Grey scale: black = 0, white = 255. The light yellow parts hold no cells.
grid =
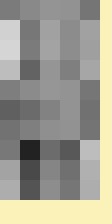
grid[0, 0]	123
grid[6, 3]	146
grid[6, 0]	114
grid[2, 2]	163
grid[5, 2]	130
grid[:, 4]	[117, 161, 159, 166, 118, 113, 116, 189, 176, 173]
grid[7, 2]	108
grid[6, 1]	127
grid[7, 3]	88
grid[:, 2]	[148, 161, 163, 149, 150, 130, 143, 108, 133, 141]
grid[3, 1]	99
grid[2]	[213, 123, 163, 141, 159]
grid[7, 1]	34

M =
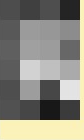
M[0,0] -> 77
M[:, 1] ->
[64, 155, 160, 210, 157, 70]
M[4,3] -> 227
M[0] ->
[77, 64, 78, 36]
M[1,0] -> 88

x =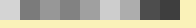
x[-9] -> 212
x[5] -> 205
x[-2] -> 77
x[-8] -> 123

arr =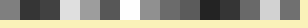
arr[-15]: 127
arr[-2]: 210
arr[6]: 254
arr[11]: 53
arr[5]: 87

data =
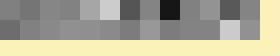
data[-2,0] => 128
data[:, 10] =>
[147, 131]
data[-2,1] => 117
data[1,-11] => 137
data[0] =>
[128, 117, 134, 130, 166, 204, 85, 132, 22, 129, 147, 89, 132]
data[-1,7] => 152
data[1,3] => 144
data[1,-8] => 138

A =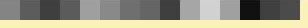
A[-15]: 132
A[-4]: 160
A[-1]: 75
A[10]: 209

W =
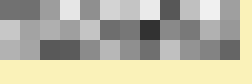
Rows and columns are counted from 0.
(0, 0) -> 113
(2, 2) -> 89
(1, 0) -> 199
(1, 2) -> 175
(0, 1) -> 112
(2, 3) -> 91
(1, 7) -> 50
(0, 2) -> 157
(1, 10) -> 177
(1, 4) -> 196
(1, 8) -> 137
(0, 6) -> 196

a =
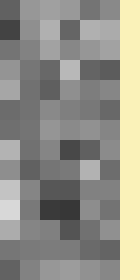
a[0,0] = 97
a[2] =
[116, 130, 162, 135, 150, 162]
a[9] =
[195, 133, 87, 86, 129, 129]
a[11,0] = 172
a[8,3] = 121
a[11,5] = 144
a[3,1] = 118
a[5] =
[108, 114, 137, 127, 120, 104]
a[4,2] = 95
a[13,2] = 151
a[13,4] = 145
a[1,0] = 67
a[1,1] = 143
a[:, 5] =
[137, 171, 162, 92, 134, 104, 133, 139, 109, 129, 115, 144, 100, 135]
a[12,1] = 122
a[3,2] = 104
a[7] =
[179, 113, 133, 72, 96, 139]
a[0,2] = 160
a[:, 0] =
[97, 67, 116, 148, 166, 108, 111, 179, 142, 195, 216, 172, 118, 98]
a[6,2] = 149

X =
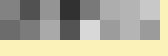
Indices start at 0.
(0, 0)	130
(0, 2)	148
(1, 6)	180
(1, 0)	108
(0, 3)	49

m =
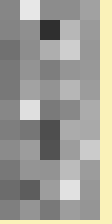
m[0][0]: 134
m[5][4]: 171
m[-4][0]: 139
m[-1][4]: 149
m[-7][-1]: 156
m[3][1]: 147
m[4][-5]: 120
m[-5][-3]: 78
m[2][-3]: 174
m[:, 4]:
[161, 154, 151, 152, 156, 171, 169, 203, 156, 151, 149]
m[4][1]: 162
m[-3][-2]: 187
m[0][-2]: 141
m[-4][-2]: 157
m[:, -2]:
[141, 183, 206, 149, 182, 136, 171, 157, 187, 225, 157]
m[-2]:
[108, 93, 157, 225, 151]

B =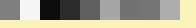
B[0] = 127
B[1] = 245
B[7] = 116
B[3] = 43
